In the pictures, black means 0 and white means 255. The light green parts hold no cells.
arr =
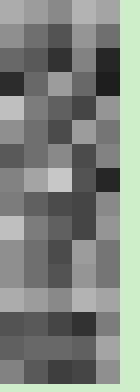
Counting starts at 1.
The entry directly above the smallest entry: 38
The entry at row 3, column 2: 89
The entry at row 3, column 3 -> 50
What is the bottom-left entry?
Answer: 130
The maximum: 199
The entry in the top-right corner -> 164
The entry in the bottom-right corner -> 143
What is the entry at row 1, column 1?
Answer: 172
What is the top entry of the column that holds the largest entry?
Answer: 137
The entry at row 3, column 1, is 104
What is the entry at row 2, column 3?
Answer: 83
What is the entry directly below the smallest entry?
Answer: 149
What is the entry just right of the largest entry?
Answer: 83
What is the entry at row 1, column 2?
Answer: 156
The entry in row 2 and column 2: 111
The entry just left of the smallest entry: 104
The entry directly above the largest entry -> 137

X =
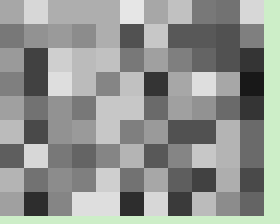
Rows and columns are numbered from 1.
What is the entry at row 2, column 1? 120
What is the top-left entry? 167
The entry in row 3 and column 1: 154
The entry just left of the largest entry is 174
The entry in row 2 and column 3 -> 154
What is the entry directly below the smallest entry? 52
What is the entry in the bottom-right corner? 100
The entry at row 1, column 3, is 174
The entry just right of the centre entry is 106
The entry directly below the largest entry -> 81
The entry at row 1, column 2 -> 215
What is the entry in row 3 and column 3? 207
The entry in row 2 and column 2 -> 146
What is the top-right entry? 215
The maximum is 230
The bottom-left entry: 160

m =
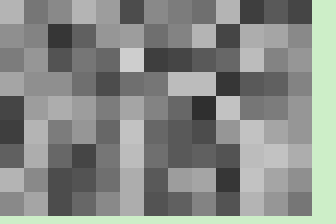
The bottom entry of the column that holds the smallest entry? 131
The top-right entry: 69
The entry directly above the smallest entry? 188
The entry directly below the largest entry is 111
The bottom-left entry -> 137
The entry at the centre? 131
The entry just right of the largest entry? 62
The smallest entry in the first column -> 62
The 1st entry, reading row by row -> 180
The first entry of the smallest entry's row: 69
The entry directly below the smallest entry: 76
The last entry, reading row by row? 118
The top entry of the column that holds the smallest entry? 111
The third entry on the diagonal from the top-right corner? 188
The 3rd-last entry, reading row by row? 180
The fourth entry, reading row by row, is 180
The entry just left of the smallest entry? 103
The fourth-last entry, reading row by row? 83
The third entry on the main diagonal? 83
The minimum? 47
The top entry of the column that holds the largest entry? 76
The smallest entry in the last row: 76
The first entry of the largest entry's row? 124
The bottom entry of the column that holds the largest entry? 173
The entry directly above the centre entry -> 118
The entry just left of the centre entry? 165
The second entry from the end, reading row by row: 150
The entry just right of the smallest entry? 194
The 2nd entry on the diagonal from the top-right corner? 165

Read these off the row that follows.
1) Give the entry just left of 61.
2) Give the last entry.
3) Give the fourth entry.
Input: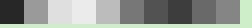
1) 82
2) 133
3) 235
